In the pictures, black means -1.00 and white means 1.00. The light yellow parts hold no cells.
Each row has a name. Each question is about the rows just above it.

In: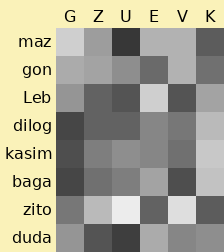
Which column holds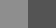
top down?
U
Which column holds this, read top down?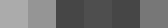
G

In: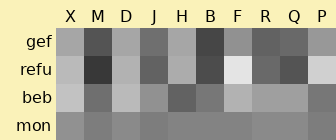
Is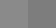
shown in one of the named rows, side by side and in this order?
yes
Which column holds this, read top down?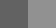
J

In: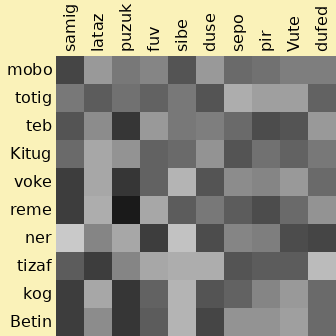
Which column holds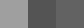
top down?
Vute
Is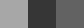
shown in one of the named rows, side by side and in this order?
yes
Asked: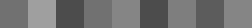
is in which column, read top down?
pir
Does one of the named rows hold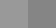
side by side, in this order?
no

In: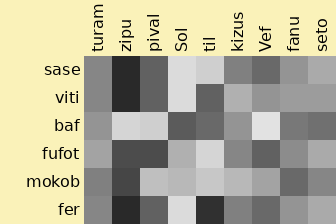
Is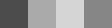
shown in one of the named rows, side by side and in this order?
no
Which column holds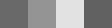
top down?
Vef
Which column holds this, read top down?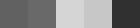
til
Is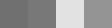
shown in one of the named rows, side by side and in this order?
no
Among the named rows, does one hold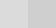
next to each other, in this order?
yes

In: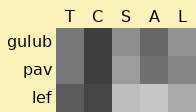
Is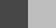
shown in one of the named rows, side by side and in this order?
yes
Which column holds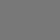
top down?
T
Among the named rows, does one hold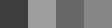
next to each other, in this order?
no
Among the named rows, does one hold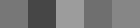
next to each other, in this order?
no

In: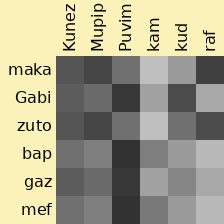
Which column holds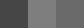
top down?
Mupip
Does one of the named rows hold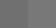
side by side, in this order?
no
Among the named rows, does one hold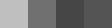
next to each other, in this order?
no

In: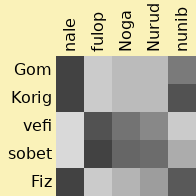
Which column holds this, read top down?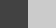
fulop
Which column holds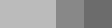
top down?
Nurud
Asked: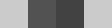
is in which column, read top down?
fulop
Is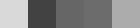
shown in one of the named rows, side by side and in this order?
yes
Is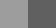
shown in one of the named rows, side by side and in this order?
no

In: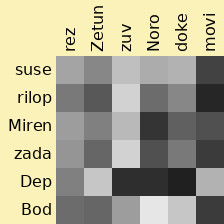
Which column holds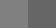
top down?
Zetun
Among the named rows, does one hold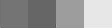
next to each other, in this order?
no
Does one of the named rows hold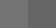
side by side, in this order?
no
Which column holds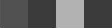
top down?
movi
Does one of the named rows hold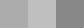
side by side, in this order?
no
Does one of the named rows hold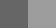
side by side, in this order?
yes
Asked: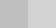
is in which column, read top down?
zuv

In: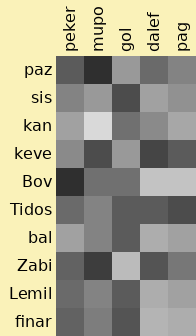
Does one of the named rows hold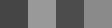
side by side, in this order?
no
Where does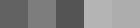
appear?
finar

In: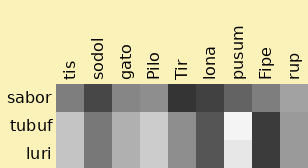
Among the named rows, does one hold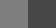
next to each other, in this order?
yes
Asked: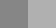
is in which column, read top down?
gato
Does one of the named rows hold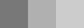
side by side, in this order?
yes
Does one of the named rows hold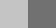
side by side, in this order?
no
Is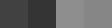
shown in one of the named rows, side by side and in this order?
no
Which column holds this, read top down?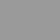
rup

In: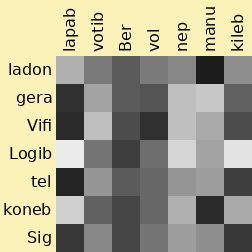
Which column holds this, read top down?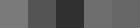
vol
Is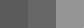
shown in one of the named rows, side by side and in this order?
yes
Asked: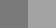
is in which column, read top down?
votib
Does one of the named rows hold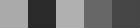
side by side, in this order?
no
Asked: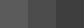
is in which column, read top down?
Ber

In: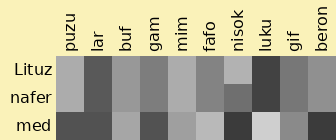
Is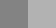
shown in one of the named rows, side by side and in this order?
yes
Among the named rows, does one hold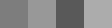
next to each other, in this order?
no
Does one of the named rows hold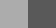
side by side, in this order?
yes
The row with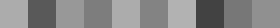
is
Lituz
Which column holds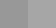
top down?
buf
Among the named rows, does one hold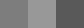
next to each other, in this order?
no

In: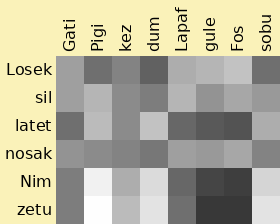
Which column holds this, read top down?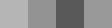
gule
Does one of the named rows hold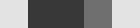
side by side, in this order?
no
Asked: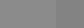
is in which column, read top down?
kez
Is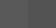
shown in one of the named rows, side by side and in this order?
yes

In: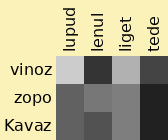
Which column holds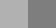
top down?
liget
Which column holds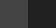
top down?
tede
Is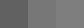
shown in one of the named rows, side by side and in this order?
yes

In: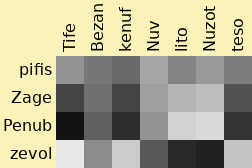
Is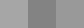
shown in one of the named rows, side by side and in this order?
yes
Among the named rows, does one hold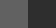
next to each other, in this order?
yes
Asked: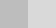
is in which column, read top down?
Nuzot

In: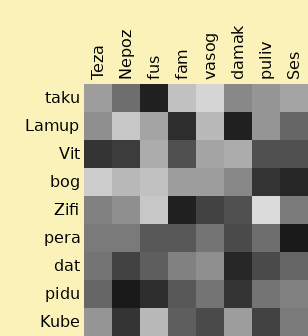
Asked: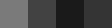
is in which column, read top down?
Nepoz
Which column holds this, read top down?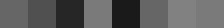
Ses

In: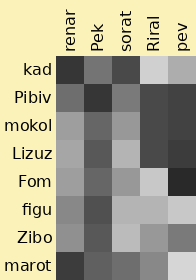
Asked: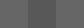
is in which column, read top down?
Pek
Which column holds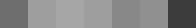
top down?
renar
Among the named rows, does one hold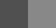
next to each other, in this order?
no
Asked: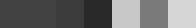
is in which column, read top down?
pev

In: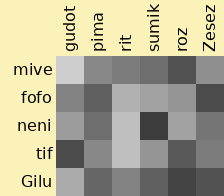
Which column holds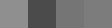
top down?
Zesez
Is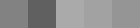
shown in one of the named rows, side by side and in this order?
no
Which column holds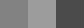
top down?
gudot
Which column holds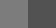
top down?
Zesez

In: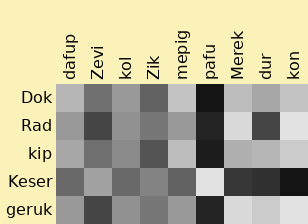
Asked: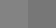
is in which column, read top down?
Zik
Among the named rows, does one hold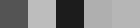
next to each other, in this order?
yes
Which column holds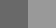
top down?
dafup
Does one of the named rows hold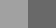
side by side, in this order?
yes
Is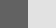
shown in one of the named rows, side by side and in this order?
yes
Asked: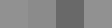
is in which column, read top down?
kol
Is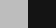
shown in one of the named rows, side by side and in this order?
no

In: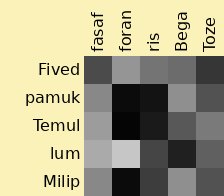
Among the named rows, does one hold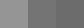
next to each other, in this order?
yes
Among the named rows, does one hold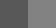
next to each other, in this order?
no
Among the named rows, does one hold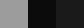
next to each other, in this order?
no
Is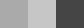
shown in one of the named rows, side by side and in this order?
yes

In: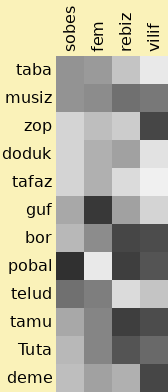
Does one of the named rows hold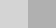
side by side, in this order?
yes
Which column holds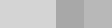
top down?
sobes
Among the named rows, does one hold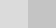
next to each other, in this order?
yes
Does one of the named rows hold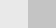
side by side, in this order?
no
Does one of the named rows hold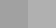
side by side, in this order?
yes
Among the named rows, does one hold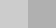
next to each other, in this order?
no
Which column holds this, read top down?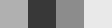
fem

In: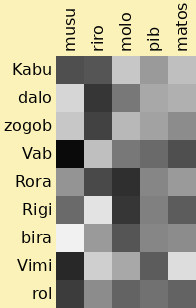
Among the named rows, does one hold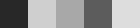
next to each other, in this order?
yes
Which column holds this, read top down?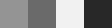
musu
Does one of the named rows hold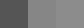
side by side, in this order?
yes
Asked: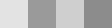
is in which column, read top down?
riro
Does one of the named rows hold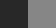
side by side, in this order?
no
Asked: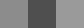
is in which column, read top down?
matos

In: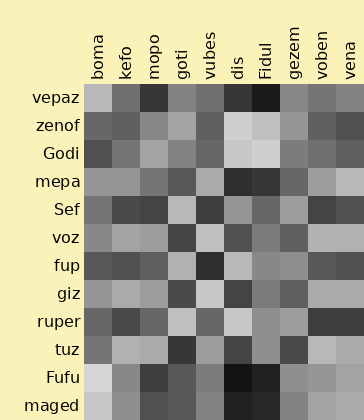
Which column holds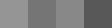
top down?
boma
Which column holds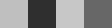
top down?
vubes

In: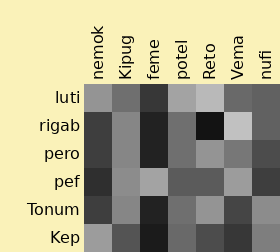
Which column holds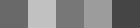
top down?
Vema
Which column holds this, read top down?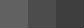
nufi
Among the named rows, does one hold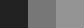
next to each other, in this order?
no
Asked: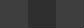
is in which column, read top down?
nemok
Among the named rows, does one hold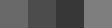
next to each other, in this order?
yes
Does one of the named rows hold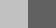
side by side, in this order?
yes

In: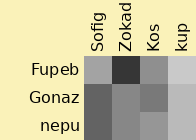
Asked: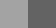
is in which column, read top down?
Sofig
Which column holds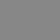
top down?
Zokad

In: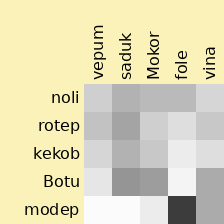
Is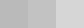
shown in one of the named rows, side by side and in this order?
no
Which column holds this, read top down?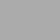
vina
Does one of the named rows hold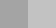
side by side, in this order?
no
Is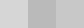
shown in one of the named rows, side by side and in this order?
no
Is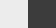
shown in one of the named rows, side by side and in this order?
yes
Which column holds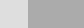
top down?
vina
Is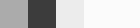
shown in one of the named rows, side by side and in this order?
no

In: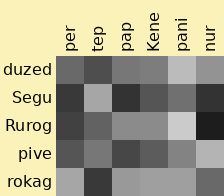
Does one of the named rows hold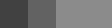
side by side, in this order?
yes
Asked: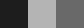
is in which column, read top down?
nur

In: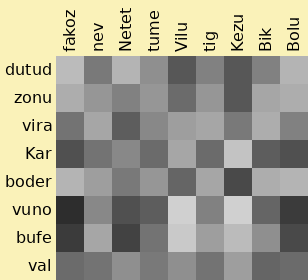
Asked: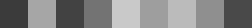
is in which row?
bufe
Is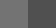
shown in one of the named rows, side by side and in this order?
no
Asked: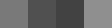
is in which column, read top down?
Netet
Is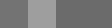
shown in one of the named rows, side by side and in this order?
no
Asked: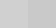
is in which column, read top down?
Vilu
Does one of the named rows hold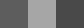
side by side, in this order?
no

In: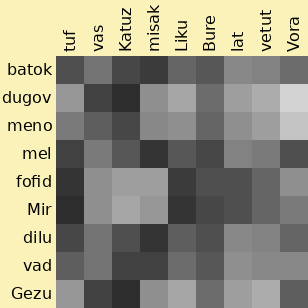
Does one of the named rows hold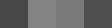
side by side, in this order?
yes
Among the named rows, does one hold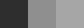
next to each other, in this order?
yes

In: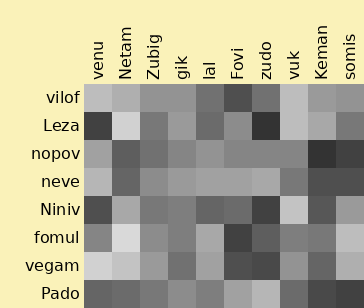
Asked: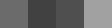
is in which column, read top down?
Fovi
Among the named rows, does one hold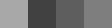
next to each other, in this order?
yes
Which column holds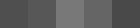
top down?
Keman
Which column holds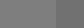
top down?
gik
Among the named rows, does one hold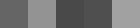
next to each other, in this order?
no
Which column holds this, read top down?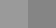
gik

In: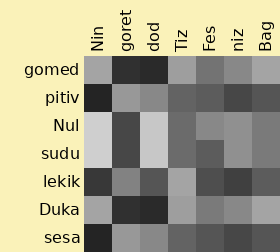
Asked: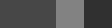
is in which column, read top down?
goret
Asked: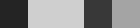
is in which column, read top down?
Nin
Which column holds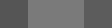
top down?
Bag
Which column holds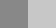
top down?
dod
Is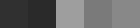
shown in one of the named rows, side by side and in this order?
yes
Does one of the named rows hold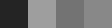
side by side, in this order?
no

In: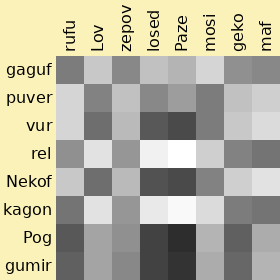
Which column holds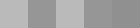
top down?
zepov
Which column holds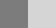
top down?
rufu
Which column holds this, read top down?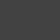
losed

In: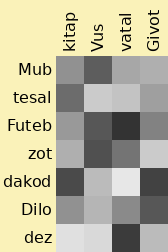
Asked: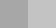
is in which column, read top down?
vatal
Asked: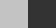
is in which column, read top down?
vatal
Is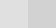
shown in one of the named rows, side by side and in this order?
no

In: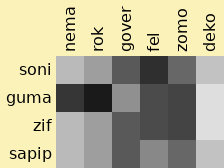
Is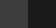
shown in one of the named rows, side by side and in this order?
no
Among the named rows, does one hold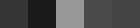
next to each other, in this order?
no
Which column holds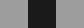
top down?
rok
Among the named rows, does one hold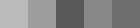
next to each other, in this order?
no
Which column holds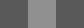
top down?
gover
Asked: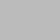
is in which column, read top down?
nema

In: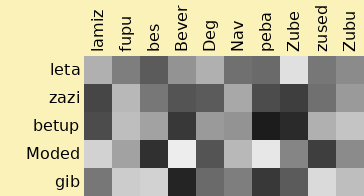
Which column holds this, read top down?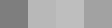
fupu
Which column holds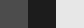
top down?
peba
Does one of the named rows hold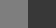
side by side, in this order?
yes

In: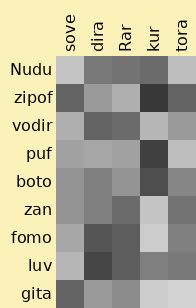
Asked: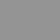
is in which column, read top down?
sove
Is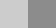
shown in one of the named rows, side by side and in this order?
no
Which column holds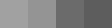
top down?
Rar
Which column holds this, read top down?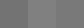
tora
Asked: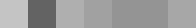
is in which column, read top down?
sove
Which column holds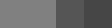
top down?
dira

